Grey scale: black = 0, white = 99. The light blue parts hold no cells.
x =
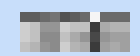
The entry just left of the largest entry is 41
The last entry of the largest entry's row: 41
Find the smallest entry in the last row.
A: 23
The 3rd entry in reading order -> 41
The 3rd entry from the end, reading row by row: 62
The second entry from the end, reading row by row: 66
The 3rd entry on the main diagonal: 54
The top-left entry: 36

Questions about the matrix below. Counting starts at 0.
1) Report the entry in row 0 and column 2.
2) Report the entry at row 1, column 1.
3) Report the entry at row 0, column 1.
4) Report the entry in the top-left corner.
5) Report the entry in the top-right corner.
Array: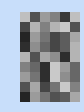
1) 60
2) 70
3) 32
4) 74
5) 74

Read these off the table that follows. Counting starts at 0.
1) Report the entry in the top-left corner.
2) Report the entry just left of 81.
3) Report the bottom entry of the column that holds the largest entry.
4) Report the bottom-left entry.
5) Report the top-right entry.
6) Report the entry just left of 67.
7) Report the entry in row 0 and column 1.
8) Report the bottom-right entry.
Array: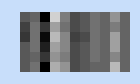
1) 34
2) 0
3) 67
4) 34
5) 39
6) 0
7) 39
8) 39

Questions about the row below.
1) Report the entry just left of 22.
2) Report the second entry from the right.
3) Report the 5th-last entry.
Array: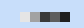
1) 63
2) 36
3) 89

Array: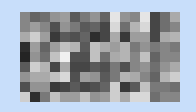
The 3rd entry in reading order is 43
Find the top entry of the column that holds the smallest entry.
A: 52
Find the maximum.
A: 93
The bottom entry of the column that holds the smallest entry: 80
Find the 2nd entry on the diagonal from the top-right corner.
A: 43
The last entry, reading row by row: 52
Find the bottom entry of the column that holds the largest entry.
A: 61
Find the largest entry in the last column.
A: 80
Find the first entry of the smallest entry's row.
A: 14
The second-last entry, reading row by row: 52
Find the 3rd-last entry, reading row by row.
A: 43
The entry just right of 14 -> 57
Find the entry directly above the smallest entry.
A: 18
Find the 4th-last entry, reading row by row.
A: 84
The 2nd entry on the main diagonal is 61
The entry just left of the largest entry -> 75
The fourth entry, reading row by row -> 57
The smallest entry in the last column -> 43
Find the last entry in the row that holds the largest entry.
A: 52
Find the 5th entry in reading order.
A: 61

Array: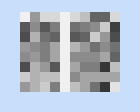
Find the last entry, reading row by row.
88
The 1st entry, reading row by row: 93
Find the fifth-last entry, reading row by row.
74
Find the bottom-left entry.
59
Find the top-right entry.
84
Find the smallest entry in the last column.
25
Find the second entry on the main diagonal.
54
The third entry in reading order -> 84
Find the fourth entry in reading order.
84
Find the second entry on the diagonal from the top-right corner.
79
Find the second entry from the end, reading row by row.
21

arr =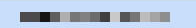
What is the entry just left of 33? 78
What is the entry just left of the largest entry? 25

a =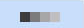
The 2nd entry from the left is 48
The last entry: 74
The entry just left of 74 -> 65
